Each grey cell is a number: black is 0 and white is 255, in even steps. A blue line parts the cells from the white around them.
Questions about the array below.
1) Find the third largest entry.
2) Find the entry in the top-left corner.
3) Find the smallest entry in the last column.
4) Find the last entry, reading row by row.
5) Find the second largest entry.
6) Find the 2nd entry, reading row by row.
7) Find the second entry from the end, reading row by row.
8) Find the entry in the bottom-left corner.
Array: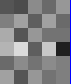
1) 180
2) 85
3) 32
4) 127
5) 200
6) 76
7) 115
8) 161

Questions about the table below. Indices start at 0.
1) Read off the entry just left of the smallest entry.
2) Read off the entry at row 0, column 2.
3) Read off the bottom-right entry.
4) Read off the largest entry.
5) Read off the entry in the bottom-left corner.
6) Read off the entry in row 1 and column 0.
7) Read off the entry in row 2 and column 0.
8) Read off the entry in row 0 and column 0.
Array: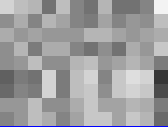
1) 211
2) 181
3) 105
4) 243
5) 132
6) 142
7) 172
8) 211

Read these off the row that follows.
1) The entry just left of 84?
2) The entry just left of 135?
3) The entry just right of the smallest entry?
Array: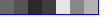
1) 105
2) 229
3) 62

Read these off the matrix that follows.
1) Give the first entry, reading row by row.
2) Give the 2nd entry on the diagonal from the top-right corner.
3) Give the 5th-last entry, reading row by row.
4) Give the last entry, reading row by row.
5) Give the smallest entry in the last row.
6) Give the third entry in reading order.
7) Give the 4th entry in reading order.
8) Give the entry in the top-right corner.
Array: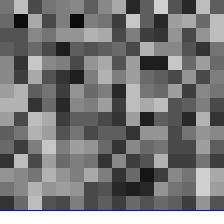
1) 116
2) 106
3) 106
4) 83
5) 52
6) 73
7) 116
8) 94

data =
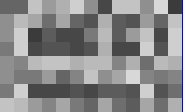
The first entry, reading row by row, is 101
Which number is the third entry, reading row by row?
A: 195
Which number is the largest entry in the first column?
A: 195
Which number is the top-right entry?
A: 59
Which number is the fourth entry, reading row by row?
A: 155
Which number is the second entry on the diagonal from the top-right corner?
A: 101
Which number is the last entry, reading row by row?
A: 176
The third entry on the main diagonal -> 59
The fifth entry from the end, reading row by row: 110
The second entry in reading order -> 101
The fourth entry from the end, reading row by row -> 92
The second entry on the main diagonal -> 186
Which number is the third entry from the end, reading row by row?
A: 166

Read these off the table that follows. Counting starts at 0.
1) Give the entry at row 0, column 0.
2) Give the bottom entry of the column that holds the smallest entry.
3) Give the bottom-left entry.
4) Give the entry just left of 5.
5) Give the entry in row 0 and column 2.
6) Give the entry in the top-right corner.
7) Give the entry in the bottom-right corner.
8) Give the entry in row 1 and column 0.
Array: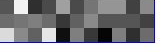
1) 85
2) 5
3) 219
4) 56
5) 47
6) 138
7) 108
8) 108

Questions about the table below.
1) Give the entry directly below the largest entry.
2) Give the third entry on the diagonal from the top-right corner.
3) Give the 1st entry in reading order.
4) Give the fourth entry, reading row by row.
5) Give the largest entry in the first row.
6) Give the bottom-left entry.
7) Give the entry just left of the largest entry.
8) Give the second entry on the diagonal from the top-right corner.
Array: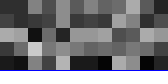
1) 130
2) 90
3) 47
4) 78
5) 171
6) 26
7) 108
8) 47

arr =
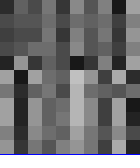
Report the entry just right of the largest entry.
149
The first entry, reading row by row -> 44
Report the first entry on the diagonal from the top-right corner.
161
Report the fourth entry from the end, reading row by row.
118
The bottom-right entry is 35
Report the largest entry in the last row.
170
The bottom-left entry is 149
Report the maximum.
192
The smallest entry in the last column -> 24
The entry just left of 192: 97
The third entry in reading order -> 74
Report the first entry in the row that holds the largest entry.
161
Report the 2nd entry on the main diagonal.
85
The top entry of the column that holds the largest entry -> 137
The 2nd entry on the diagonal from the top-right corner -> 63
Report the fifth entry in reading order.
54
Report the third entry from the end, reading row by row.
63

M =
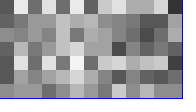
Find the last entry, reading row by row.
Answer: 141
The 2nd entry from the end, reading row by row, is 141
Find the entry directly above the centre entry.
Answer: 173
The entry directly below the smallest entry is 162
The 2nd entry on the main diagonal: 120
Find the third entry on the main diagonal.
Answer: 153
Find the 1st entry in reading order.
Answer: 87
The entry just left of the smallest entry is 214
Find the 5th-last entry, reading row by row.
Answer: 202
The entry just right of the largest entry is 110
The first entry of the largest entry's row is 87
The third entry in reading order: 110
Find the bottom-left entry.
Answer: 141
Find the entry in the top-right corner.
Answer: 51
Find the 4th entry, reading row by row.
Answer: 225
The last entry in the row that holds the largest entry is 63
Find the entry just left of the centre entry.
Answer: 214
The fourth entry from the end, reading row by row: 141
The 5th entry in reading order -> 110
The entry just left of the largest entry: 120

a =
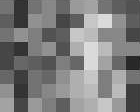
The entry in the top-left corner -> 115
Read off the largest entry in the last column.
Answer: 135
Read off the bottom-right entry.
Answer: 61
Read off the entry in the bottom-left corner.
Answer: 163
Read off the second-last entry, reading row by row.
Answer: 154
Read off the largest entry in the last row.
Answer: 198
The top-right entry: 82
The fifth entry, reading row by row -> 103
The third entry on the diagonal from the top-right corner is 135
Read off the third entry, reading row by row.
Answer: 115
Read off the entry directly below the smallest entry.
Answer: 115
